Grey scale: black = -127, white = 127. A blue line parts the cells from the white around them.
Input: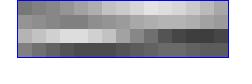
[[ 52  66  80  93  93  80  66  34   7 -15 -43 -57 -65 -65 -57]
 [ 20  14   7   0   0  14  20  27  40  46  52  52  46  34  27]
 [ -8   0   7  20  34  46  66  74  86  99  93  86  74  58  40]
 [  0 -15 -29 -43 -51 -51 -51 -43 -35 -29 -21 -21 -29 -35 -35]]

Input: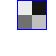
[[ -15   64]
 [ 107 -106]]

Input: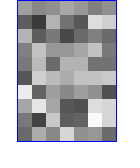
[[ 38 101  38 -40 -47  93  86]
 [-40  79  58  44  66  66  73]
 [  0  66  23  23  38  66  -6]
 [ -6  58 -21  51  51 -13 -13]
 [-21  44   8  86  16  23 -21]
 [ 30   8  16  38  23   0  16]
 [108 -28  30   8  30  16 -47]
 [ 51 -34  -6 -55 -21   0 -21]
 [ -6 -61  73 -34 -28 122  86]
 [-34 -69  51 -13 -40  93  79]]

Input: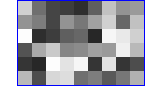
[[-44  41  73   5  11  33  26 112  57]
 [ 19  -2 -58  19  -8  33  80 -24  65]
 [ 80 -16 -58 -66 -81 -32  65  19  26]
 [ 57 -50  87  93 -16  -2 -38  -8  49]
 [125 -81 -66 -32 -24 -88 118 105  80]
 [-74 -88 125  99 118 -74  99 -74 -50]]

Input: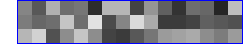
[[ 54  82 -46  13  69  13 -60 -68 -39  -9  27  34  42  13  -3  27]
 [ -3 -24 -17  69 -17  98 -52   5  90  42 -68 -68 -60 -31 -39 -46]
 [  5 -39  48 -17  -9 -82  54  54 -60  21 -31 -76 -17 -24 -90  62]]

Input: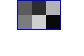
[[  -3   79 -118]
 [ -35  -83   51]]

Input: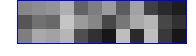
[[  -1   41   34   54  -48  -78 -104   62  -85   62  -70 -104]
 [   6   13   19   47  -29   -1   27  -35   34  -63  -85  -98]
 [ -42  -14  -22   69   27    6  -56   -8   41   54  -56  -78]]

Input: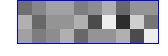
[[-16   6  33  33  -2  13  48 -23  20  20]
 [ 33  -2  13  48 -23  20  20  48 -52 109]
 [ 48 -23  20  20  48 -52 109 -82  79 -10]]
